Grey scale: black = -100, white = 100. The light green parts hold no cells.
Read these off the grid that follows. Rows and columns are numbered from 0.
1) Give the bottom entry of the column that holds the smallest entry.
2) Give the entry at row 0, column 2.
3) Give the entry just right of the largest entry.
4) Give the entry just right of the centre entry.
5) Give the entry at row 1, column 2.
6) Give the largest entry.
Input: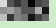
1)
-83
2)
-58
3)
-33
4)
-33
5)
1
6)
71

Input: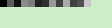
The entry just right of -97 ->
-27
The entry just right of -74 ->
-63
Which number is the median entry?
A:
-37

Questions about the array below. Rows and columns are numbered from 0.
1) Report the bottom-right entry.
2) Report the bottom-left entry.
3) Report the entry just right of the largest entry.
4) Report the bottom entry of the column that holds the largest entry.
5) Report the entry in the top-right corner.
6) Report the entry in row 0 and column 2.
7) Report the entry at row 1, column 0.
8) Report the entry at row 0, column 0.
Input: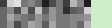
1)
42
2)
-18
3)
-7
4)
-40
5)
-76
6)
76
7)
-18
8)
-52

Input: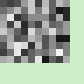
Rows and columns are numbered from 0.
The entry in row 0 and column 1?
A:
-49
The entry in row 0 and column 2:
-36
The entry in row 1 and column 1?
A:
9
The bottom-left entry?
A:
34
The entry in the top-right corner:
21
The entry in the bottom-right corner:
34
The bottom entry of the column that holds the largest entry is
-49
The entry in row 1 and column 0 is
-13
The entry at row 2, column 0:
21
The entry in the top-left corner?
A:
-36
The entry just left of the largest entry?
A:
21

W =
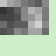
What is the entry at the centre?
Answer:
7
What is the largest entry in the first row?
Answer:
51
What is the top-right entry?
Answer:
7
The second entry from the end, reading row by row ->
28
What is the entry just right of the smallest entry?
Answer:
-47
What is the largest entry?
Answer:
63
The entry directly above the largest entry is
41
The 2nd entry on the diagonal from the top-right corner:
28
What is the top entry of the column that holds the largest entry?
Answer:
-27
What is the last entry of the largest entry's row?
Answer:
7

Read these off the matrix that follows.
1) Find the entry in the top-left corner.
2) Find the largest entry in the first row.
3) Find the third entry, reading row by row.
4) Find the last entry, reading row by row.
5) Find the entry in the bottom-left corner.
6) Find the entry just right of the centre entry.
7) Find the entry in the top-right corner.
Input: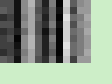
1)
-37
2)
65
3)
-86
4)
20
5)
-26
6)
-26
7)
20

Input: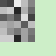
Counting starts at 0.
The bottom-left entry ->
61
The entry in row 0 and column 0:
-38
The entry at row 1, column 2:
-70
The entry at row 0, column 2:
85
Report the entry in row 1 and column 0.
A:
49
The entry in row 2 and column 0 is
-28
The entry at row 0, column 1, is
-48
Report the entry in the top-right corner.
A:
4

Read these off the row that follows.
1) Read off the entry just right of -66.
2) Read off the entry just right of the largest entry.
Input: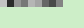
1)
16
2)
-66
